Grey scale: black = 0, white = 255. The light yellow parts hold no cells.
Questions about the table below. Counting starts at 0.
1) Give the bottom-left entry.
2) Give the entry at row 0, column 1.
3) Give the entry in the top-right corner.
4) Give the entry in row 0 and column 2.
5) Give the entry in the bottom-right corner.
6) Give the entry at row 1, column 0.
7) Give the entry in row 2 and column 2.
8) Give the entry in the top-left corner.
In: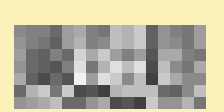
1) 147
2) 128
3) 157
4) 128
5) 118
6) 147
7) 97
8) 138

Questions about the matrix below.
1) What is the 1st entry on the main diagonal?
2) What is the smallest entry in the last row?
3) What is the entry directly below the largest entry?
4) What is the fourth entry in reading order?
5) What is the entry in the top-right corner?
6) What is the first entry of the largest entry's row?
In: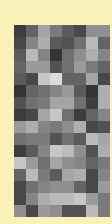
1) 61
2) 72
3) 133
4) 122
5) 143
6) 91
